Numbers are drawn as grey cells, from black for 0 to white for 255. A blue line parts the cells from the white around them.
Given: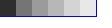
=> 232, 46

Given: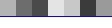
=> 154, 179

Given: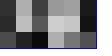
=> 26, 75

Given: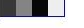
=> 238, 56

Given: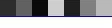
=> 185, 45

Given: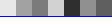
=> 95, 231

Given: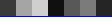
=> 37, 58

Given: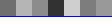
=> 153, 111

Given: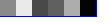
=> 4, 138
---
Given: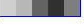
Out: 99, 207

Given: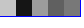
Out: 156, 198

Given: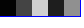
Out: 207, 207

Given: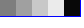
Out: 200, 235

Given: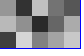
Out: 42, 214

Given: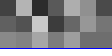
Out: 60, 201

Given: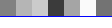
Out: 59, 250
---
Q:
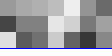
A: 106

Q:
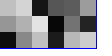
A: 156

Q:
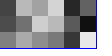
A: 98

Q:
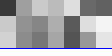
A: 97

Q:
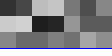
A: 135

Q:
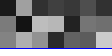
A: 49

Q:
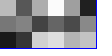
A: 32
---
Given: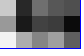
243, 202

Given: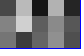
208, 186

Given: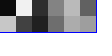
241, 199

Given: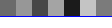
196, 164

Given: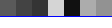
213, 172

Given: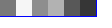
246, 178

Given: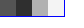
244, 177
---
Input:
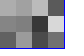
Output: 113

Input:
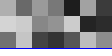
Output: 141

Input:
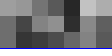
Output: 89

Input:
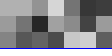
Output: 94

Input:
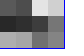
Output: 132

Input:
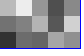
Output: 144
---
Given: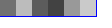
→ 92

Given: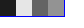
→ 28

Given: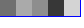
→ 170

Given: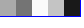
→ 116

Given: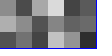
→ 68

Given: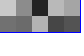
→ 107

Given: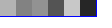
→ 146

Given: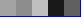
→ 141

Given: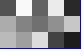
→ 159

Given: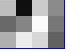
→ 175
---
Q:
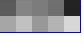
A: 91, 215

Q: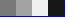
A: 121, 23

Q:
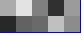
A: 171, 140

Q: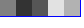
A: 128, 178

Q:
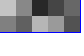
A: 196, 82

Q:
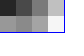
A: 38, 246
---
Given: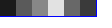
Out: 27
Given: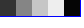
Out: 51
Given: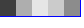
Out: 62
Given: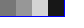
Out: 119
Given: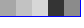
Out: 167
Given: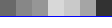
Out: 105
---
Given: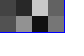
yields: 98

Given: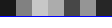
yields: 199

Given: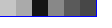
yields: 170

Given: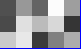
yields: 202

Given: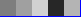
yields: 126

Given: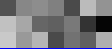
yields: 181

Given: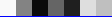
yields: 10
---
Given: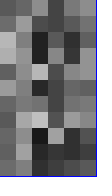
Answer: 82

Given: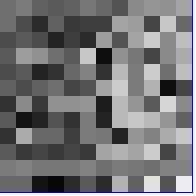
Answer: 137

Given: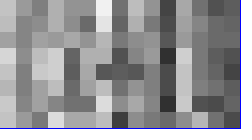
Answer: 93

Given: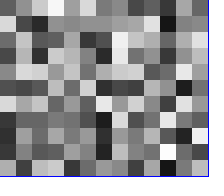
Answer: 240

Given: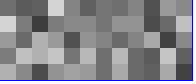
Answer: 138

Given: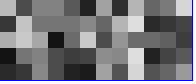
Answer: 61
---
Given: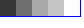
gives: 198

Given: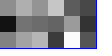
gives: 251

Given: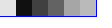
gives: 166

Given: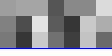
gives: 195

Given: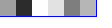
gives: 126

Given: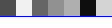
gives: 14

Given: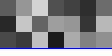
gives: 129

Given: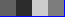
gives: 204
